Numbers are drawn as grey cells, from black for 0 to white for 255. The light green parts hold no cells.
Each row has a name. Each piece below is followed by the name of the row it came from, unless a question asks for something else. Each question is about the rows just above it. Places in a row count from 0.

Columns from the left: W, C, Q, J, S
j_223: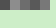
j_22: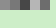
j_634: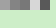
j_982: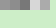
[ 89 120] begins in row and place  j_223, 3
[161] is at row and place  j_634, 0
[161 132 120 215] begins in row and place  j_634, 0
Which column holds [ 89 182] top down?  J
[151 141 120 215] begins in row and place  j_982, 0
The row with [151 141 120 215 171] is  j_982
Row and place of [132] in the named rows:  j_634, 1

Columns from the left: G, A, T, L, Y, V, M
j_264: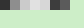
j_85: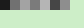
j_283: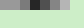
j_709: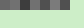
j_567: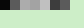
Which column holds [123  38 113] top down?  L
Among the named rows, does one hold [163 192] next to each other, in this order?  yes
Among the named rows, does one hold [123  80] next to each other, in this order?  yes
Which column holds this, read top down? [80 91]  M
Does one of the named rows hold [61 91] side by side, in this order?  yes
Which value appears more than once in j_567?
[91]

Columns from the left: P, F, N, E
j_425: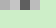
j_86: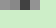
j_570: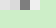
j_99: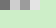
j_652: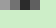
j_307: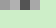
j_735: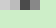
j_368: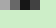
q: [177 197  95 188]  j_425
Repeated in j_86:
[147]
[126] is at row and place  j_570, 2
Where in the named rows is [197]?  j_425, 1
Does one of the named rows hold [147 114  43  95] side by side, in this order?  no
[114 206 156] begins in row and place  j_99, 0

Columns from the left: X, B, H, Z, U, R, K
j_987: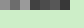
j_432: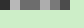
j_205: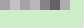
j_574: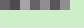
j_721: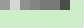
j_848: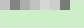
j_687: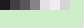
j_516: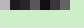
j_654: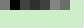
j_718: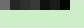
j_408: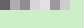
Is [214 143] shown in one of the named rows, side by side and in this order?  yes
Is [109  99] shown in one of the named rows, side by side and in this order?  no
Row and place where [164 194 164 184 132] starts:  j_205, 0
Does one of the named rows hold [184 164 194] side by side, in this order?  no

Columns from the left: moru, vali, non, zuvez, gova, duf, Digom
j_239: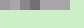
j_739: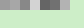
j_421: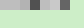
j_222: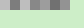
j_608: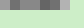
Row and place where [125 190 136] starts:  j_222, 1
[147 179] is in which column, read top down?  Digom
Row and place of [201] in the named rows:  j_421, 5
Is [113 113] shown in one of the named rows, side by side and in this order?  no
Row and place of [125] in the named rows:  j_222, 1
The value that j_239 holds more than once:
[167]

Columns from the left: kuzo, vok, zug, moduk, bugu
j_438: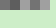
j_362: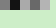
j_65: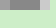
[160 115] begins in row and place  j_438, 2
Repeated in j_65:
[136]
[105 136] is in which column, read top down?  moduk
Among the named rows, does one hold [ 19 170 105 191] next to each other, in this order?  no
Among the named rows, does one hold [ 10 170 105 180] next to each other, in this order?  no
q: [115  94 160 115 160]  j_438
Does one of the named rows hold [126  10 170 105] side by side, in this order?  no

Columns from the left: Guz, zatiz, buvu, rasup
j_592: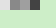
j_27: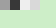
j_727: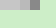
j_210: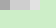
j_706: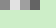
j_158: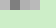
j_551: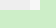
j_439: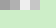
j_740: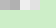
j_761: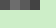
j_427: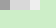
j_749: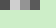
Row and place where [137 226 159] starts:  j_706, 0
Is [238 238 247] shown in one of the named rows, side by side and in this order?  yes
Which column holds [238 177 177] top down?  zatiz
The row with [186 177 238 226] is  j_740
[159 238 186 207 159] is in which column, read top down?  buvu
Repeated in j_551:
[238]
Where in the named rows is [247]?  j_551, 3

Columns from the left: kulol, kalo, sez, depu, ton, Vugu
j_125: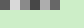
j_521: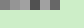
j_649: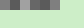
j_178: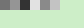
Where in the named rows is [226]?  j_178, 3
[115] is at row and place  j_178, 0
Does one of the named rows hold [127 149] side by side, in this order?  yes
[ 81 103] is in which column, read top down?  depu

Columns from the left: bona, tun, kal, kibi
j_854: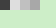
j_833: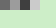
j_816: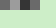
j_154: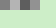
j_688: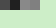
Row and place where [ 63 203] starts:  j_833, 2
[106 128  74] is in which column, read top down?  bona

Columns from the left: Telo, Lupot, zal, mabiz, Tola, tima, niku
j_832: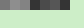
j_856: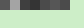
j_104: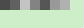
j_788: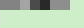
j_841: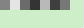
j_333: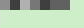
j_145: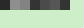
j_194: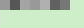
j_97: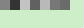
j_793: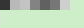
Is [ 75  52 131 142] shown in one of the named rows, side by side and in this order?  no
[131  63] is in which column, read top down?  zal
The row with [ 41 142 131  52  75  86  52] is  j_145
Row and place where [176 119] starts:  j_333, 2
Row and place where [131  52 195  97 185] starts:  j_97, 0
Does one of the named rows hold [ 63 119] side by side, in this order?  yes
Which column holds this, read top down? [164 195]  zal

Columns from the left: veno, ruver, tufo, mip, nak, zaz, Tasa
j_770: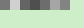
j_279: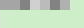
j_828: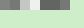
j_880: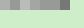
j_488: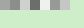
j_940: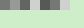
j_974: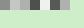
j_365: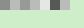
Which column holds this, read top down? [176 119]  Tasa
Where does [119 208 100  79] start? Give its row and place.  j_770, 0
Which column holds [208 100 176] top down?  tufo
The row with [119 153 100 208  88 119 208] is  j_940
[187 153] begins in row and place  j_365, 1

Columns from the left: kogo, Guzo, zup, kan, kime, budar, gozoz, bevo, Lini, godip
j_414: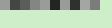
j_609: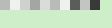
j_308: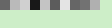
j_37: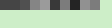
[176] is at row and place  j_308, 9
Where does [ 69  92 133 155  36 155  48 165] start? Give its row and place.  j_414, 1
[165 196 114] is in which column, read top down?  Lini
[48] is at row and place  j_414, 7
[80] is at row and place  j_37, 2

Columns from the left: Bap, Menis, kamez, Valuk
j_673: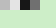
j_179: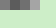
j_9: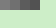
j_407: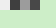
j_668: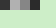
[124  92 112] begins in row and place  j_179, 0
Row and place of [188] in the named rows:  j_673, 0
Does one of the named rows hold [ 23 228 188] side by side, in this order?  no
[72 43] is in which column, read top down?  Valuk
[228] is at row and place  j_673, 1
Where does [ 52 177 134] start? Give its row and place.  j_668, 0

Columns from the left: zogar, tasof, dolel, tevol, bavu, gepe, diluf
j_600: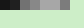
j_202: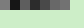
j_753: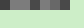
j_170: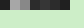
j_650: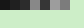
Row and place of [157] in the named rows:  j_650, 5
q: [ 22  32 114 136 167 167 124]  j_600
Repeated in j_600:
[167]
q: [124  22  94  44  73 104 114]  j_202
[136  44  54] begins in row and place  j_170, 2

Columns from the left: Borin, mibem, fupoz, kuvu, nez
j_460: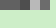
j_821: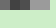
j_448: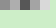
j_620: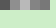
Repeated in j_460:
[97]
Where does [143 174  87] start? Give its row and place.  j_448, 0
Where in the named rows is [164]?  j_448, 3
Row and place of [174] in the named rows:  j_448, 1
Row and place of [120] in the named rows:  j_620, 4

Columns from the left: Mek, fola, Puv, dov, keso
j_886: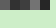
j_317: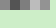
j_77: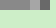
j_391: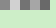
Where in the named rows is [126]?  j_317, 2
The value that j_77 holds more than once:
[137]

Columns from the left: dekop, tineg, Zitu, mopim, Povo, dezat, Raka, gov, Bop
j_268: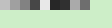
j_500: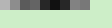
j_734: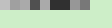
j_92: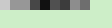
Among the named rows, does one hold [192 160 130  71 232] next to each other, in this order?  yes
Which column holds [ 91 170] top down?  Zitu
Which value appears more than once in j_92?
[151]
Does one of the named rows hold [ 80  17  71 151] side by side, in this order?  no
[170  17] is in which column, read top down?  Povo

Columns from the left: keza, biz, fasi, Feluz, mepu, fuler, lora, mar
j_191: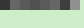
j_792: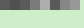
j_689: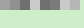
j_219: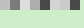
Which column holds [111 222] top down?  fasi
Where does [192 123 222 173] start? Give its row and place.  j_219, 0
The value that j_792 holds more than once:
[90]
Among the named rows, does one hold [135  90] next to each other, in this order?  no
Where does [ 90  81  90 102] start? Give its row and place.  j_191, 2

